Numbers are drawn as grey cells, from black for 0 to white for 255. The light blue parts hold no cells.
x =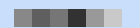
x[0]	136
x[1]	95
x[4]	153
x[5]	201

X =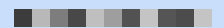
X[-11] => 60
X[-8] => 72
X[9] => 76
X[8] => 85

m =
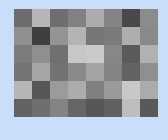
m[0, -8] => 109
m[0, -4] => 172
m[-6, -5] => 129
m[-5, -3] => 123
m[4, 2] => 155
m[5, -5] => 102
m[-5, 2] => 148
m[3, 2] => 115
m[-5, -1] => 137
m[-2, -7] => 87
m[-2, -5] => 172
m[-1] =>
[98, 111, 132, 102, 87, 96, 190, 89]
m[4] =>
[182, 87, 155, 172, 128, 154, 200, 171]
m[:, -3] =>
[132, 123, 135, 131, 154, 96]

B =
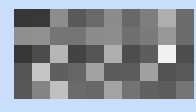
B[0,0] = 55
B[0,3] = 89
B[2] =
[54, 76, 182, 67, 84, 174, 77, 93, 241, 77]
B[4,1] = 132
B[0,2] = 141
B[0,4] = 105
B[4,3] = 107
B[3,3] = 102
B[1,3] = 116
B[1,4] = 140
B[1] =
[143, 145, 117, 116, 140, 141, 112, 123, 152, 107]
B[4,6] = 115

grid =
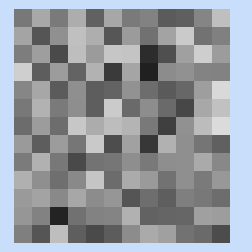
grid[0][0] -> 120
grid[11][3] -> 113
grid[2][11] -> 156
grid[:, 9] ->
[95, 202, 160, 145, 103, 71, 145, 143, 143, 143, 127, 102, 114]
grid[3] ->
[207, 93, 156, 99, 178, 58, 165, 32, 140, 145, 131, 130]
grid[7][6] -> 161
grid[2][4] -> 155
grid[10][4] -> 140
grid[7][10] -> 117
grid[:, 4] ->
[97, 174, 155, 178, 93, 94, 172, 201, 115, 197, 140, 130, 74]
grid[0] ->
[120, 168, 122, 173, 97, 167, 122, 130, 91, 95, 133, 191]
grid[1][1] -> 85
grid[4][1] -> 167
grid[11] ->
[150, 130, 35, 113, 130, 132, 177, 98, 101, 102, 160, 157]
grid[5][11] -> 193
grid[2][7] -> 44
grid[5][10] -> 168
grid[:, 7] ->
[130, 113, 44, 32, 109, 141, 121, 55, 121, 154, 110, 98, 170]
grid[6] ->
[108, 156, 109, 199, 172, 189, 180, 121, 63, 145, 188, 219]
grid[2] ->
[125, 158, 74, 190, 155, 198, 196, 44, 79, 160, 206, 156]
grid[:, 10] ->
[133, 114, 206, 131, 158, 168, 188, 117, 170, 122, 120, 160, 106]
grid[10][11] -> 109
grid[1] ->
[164, 85, 144, 192, 174, 86, 155, 113, 163, 202, 114, 128]
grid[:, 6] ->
[122, 155, 196, 165, 146, 106, 180, 161, 142, 171, 85, 177, 140]
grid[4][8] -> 90
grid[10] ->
[154, 163, 137, 167, 140, 150, 85, 110, 94, 127, 120, 109]
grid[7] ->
[154, 93, 156, 118, 201, 77, 161, 55, 177, 143, 117, 96]

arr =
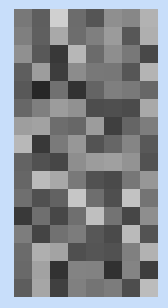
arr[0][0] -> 120
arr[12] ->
[125, 68, 113, 124, 87, 74, 186, 83]
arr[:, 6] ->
[135, 87, 120, 86, 121, 75, 101, 133, 147, 119, 194, 70, 186, 128, 132, 77]
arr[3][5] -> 119
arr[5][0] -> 103
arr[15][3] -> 128
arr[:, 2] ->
[208, 169, 56, 61, 113, 156, 109, 122, 70, 168, 98, 71, 113, 163, 50, 64]
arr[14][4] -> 130
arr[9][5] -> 74
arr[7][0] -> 184
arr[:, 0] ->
[120, 127, 144, 94, 88, 103, 158, 184, 99, 102, 111, 57, 125, 107, 105, 93]
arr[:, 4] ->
[85, 127, 107, 120, 100, 77, 156, 83, 156, 81, 110, 191, 87, 85, 130, 116]
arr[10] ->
[111, 80, 98, 198, 110, 79, 194, 116]
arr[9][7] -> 151
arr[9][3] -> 121
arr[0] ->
[120, 94, 208, 108, 85, 143, 135, 178]
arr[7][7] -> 88
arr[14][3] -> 131
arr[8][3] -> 142
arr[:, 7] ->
[178, 175, 72, 180, 103, 169, 125, 88, 82, 151, 116, 142, 83, 178, 62, 188]
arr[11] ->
[57, 111, 71, 111, 191, 115, 70, 142]
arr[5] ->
[103, 127, 156, 145, 77, 79, 75, 169]
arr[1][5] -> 155
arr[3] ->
[94, 157, 61, 140, 120, 119, 86, 180]
